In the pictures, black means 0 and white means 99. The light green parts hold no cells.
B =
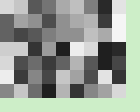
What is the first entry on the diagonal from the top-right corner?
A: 88
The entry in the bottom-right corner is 84
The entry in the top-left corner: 84
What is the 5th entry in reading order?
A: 66
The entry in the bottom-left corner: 52
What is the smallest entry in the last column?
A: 16
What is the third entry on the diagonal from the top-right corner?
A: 74
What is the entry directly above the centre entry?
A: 56
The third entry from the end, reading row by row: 52
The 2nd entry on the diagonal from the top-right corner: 23
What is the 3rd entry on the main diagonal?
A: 34
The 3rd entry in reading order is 34
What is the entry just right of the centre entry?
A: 92
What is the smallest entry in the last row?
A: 12

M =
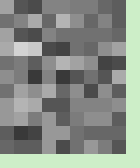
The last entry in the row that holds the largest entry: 63
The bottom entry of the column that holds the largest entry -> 36
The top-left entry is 63
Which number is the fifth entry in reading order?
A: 51
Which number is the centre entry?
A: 22
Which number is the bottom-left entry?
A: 40
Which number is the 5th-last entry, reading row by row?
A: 29
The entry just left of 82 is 66
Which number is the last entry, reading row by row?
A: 33
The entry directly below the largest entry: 48
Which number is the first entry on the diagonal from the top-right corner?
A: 36
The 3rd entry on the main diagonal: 29
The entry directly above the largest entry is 33
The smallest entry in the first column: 36
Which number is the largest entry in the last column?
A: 66
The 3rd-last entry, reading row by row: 59
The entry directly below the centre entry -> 40
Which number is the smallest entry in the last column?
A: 29
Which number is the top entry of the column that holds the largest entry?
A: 33
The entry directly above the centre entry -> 70
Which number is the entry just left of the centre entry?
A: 51
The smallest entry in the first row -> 29
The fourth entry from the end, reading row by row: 44
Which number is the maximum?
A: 82

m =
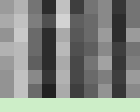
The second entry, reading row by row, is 69
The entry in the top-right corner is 45
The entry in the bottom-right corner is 53
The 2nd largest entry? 78
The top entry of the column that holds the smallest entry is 17
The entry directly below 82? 66
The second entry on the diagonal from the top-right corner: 17
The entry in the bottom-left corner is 57
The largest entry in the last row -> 75
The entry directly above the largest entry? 75
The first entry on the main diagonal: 60
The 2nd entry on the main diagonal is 75
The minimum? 13
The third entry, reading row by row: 45
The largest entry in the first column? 69

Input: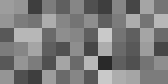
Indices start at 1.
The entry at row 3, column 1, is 34
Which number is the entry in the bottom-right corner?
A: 48
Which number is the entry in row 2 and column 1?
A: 58
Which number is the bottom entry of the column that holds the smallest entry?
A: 78
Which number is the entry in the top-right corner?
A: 45
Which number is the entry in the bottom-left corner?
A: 58
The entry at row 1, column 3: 24
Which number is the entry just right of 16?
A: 37
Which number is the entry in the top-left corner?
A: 61
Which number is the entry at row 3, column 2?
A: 71
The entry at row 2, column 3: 45
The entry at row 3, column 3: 71
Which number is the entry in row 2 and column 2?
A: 48
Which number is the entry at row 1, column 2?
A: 58

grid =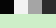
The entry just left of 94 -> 2
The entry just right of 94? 64

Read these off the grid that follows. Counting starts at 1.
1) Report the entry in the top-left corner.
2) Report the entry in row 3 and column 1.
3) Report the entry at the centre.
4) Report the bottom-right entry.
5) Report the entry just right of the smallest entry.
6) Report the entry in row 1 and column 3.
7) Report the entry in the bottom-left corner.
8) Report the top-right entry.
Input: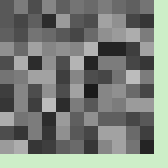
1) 34
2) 37
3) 52
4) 14
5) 52
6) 30
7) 60
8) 45

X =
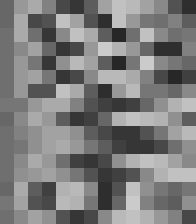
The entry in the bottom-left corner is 43
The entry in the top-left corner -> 40
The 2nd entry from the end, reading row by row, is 50
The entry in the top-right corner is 18
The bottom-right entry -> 28
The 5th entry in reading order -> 28
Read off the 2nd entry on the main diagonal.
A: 66
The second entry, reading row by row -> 59
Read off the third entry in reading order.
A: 66
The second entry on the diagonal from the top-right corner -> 50
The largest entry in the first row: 75
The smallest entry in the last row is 21
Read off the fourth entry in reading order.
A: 50

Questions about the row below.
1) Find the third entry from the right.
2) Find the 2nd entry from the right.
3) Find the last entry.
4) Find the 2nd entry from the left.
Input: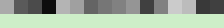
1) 73
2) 22
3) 25
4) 35

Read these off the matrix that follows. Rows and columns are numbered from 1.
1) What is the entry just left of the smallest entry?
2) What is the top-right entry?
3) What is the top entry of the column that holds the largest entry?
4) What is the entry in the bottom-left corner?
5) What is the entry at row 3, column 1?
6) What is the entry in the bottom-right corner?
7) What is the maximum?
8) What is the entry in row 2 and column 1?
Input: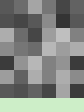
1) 54
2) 38
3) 27
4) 34
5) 67
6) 23
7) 74
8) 31

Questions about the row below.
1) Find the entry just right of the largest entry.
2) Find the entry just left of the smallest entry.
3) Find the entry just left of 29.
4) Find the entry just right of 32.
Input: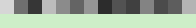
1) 43
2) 58
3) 51
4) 25

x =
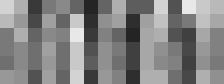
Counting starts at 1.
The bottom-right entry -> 56
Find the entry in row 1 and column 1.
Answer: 82
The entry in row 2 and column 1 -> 72
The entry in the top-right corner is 72
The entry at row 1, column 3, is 22
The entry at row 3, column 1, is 47
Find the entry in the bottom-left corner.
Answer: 59
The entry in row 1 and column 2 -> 68
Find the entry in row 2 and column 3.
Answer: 28
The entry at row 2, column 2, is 59
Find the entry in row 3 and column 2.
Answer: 68
